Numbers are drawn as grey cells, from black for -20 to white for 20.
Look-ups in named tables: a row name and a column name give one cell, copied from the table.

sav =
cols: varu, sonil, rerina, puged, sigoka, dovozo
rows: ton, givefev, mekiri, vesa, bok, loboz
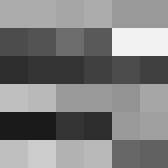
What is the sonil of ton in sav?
7
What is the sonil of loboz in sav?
12
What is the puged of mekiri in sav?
-10
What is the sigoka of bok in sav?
4
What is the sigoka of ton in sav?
4
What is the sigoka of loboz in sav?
-4
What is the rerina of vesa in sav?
4
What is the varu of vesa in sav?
10
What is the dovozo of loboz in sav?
-5
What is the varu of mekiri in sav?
-13
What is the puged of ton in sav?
7
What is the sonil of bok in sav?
-16
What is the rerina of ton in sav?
6
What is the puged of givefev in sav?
-6
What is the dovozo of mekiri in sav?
-10
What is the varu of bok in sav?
-16
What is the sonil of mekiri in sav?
-12
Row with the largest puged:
loboz

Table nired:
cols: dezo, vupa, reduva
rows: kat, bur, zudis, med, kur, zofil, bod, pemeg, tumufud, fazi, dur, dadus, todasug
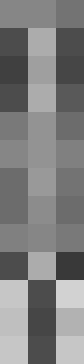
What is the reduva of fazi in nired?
-11
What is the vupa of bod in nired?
4
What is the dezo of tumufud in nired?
0
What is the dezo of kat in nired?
1
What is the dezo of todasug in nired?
11
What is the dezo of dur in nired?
11
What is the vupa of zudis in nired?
5
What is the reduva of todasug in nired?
11

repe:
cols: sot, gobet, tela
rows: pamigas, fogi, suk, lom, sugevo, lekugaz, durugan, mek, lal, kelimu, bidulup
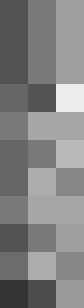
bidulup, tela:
4
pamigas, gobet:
-1
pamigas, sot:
-7
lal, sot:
-7
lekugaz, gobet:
-1
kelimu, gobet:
7
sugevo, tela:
6
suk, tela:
5
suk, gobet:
-1
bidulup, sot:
-12
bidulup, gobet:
-8
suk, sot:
-7
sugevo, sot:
-1
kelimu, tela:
1
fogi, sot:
-7
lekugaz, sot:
-4
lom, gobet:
-7
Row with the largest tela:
lom

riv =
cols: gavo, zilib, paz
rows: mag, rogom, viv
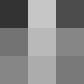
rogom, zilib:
9
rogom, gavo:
-2
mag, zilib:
11
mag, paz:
-8
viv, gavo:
1
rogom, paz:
1
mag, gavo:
-12
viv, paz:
-1
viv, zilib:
7

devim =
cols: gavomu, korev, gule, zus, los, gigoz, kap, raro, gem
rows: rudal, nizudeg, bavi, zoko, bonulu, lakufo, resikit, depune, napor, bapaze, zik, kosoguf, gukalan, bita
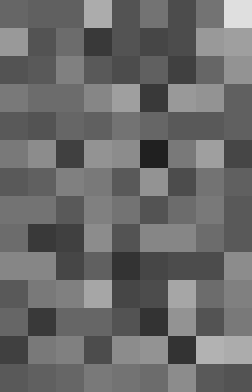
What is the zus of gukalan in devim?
-8
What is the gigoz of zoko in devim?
-11
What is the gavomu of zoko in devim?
-1
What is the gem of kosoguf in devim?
-1
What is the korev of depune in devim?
-2
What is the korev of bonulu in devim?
-7
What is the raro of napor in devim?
-3

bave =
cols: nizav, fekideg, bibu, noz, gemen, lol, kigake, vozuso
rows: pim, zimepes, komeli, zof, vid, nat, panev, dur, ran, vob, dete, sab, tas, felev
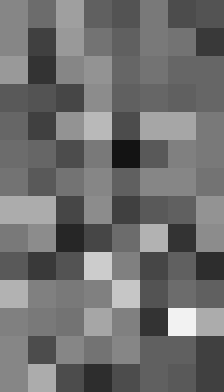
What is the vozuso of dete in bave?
-5
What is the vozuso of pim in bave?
-7
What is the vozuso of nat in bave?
-1
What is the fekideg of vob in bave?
-11
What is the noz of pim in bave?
-5
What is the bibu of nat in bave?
-8
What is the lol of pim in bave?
-1
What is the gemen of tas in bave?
1
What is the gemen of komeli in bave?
-4
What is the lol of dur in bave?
-6
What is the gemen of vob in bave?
0
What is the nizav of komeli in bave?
4
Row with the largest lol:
ran

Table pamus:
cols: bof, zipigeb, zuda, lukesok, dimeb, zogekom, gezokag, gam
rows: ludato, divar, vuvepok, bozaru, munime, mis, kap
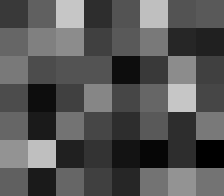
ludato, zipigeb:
-5
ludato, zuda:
11
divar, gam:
-15
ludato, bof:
-11
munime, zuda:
-2
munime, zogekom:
-6
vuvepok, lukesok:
-7
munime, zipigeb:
-16
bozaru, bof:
-8
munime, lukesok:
-9
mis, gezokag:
-13
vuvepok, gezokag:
2
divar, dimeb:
-6
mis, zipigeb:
10
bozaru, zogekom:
-4
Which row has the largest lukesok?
bozaru

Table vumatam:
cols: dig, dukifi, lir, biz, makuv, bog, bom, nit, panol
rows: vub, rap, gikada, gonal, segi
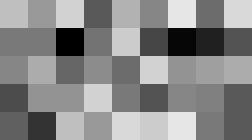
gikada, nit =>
5
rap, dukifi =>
-1
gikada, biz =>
2
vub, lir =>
13
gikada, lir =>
-4
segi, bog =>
12
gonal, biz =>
13
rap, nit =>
-15
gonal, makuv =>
-1
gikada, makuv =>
-3
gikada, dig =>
1
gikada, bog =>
13
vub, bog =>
1
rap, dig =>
-1
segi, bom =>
16
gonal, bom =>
1
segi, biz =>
4
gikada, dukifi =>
7
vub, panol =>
14
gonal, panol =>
-6

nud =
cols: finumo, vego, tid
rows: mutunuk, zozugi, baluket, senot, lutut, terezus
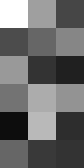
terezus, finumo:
-4
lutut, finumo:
-18
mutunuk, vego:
5
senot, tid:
3
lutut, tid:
-13
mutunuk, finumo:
20
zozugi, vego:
-4
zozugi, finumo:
-8
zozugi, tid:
1
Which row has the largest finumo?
mutunuk

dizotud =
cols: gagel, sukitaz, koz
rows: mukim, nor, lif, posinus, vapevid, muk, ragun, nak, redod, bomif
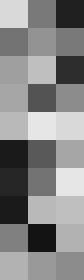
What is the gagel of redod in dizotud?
0
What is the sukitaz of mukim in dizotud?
-1
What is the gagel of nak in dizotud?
-16
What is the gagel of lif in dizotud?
5
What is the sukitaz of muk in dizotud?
-6
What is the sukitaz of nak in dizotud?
9
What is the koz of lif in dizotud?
-13
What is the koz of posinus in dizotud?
2
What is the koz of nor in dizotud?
-1
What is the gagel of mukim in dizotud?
14
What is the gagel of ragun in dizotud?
-14
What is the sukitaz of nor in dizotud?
3
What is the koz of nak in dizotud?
10
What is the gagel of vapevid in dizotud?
9
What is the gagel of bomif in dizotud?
8
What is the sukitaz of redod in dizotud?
-17
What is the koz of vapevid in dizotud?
14
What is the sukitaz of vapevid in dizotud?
16
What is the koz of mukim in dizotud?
-15

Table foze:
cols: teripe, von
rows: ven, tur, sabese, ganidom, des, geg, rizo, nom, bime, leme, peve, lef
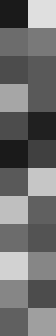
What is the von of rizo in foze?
11
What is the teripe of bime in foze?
-3
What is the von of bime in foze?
-7
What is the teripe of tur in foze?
-3
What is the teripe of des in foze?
-8
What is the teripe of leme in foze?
13
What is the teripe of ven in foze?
-16
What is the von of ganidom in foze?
-6
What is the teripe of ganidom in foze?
6
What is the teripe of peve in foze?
1
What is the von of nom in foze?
-5
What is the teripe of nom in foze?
10
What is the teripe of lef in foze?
-5
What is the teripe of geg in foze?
-16
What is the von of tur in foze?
-1
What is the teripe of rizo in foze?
-6

